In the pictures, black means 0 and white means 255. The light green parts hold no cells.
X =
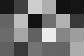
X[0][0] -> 23
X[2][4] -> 134
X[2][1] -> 165
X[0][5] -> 21
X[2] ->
[107, 165, 96, 235, 134, 157]
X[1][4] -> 178
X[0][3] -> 174

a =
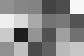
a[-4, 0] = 145
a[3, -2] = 185
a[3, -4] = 74
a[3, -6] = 144
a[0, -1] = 247
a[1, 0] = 239
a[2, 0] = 202
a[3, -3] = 98

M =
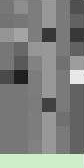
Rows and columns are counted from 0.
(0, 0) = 119
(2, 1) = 164
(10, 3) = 152
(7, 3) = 65
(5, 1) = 32
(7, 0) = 119
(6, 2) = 125
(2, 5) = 56
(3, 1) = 104
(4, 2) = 130
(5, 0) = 74
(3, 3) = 152
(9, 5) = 98
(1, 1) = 119
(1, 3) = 152
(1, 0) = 115
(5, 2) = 125
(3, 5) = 98

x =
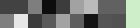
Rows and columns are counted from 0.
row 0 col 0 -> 66
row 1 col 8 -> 81
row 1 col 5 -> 94
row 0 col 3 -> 13
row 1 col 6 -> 19

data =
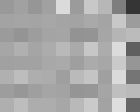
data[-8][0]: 153
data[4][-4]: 171
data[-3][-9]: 189
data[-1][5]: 185
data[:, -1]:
[53, 156, 187, 95, 150, 117, 186, 102]
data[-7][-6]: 164
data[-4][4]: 170
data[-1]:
[175, 189, 173, 173, 167, 185, 202, 163, 222, 102]
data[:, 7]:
[183, 164, 166, 172, 167, 160, 165, 163]
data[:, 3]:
[161, 167, 164, 172, 168, 172, 165, 173]
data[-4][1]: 162
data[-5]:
[166, 176, 165, 172, 185, 170, 199, 172, 219, 95]
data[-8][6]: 200
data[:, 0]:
[153, 163, 155, 166, 161, 176, 157, 175]
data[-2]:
[157, 151, 159, 165, 163, 149, 151, 165, 191, 186]
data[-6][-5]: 147
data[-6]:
[155, 148, 157, 164, 165, 147, 148, 166, 181, 187]
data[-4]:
[161, 162, 162, 168, 170, 159, 171, 167, 202, 150]
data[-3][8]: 219

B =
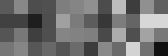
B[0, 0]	90
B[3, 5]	107
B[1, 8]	125
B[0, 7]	76
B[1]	[65, 65, 30, 78, 160, 123, 92, 55, 125, 101, 215, 215]
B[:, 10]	[144, 215, 163, 113]
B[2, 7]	73
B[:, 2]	[77, 30, 63, 87]
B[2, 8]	172
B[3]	[118, 134, 87, 104, 84, 107, 60, 137, 106, 211, 113, 17]
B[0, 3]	80

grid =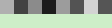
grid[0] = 176
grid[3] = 28
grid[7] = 85

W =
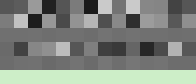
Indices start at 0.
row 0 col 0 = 86
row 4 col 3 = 106
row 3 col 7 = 63
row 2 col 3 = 110
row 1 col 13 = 143
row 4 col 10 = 113
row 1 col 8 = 137
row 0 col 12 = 67
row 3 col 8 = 57
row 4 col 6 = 107
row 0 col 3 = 33
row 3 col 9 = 101
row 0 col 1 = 92
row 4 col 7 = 118
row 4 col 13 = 109
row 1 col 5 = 147
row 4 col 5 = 115
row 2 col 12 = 110
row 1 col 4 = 74

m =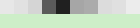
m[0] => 231
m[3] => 90
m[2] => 213

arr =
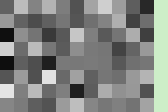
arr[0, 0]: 98
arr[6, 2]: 186
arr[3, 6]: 121
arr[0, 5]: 82
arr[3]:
[207, 108, 187, 119, 91, 142, 121, 118, 67, 100, 153]
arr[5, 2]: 80
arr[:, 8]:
[157, 175, 117, 67, 88, 111, 145, 128]
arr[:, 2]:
[131, 76, 116, 187, 78, 80, 186, 94]
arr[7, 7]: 119
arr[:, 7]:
[207, 131, 89, 118, 119, 118, 173, 119]
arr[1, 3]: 96
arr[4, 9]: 112
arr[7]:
[134, 123, 94, 83, 155, 190, 134, 119, 128, 115, 163]
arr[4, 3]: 31
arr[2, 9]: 173
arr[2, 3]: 57
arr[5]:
[85, 155, 80, 225, 105, 161, 96, 118, 111, 153, 180]
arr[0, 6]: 164
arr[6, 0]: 228
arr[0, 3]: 179

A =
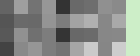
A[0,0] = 100
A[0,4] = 51
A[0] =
[100, 159, 115, 151, 51, 105, 110, 144, 138]
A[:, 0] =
[100, 85, 88, 67]
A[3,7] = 134
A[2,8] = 136
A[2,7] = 135
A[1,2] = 105
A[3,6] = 202
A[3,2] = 150
